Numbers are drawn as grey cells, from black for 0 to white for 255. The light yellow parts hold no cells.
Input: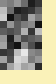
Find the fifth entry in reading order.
30
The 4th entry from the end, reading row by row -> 203
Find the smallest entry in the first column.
54
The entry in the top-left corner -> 137
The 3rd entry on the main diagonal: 78
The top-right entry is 54
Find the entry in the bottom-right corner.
42
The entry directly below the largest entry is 203
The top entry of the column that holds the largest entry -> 108
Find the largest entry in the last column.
189

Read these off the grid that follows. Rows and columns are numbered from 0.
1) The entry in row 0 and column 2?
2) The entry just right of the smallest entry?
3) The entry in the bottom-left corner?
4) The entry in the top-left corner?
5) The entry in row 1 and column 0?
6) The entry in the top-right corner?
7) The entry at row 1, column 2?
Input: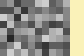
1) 66
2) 120
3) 120
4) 120
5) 79
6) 177
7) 148

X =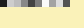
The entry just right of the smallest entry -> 205
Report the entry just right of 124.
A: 250
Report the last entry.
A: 82

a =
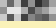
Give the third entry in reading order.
189
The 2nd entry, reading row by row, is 104
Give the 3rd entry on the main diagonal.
203
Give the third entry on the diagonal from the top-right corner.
104
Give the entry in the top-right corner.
160
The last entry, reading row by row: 145
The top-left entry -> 189
